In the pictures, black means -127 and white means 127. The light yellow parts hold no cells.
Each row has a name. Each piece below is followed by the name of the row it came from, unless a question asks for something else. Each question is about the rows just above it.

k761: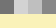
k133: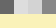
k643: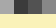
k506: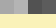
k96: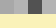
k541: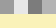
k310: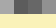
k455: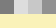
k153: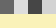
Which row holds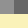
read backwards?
k310
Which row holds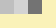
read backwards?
k761
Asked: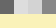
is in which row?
k133
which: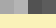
k506
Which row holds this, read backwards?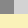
k133
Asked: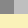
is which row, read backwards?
k761
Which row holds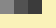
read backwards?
k643

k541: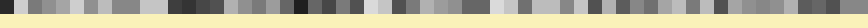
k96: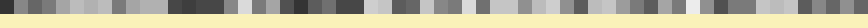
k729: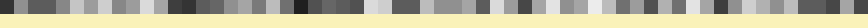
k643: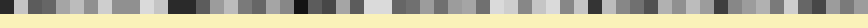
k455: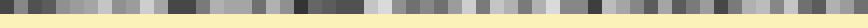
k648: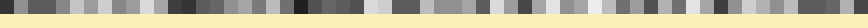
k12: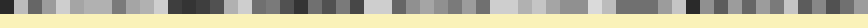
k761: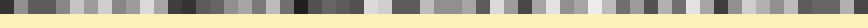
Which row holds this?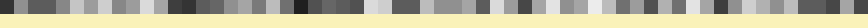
k729
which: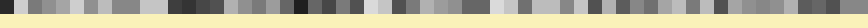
k541
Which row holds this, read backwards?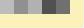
k643

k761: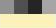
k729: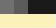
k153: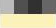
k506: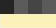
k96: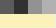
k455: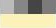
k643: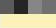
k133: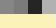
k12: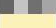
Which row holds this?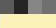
k643
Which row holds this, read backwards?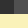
k153
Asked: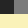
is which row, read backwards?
k133

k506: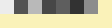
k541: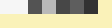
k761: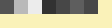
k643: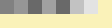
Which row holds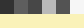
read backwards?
k541
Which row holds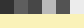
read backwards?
k506

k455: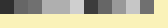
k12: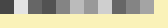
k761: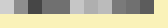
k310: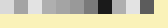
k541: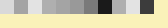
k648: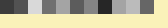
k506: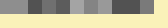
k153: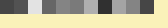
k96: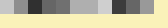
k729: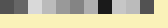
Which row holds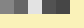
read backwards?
k153
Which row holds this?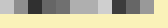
k96
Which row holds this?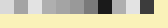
k541
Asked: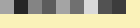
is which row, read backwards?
k648
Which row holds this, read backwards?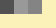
k506

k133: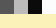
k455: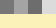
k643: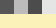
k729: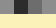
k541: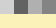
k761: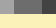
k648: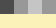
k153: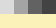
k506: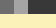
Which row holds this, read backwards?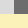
k455
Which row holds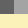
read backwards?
k153
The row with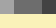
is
k761
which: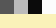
k133

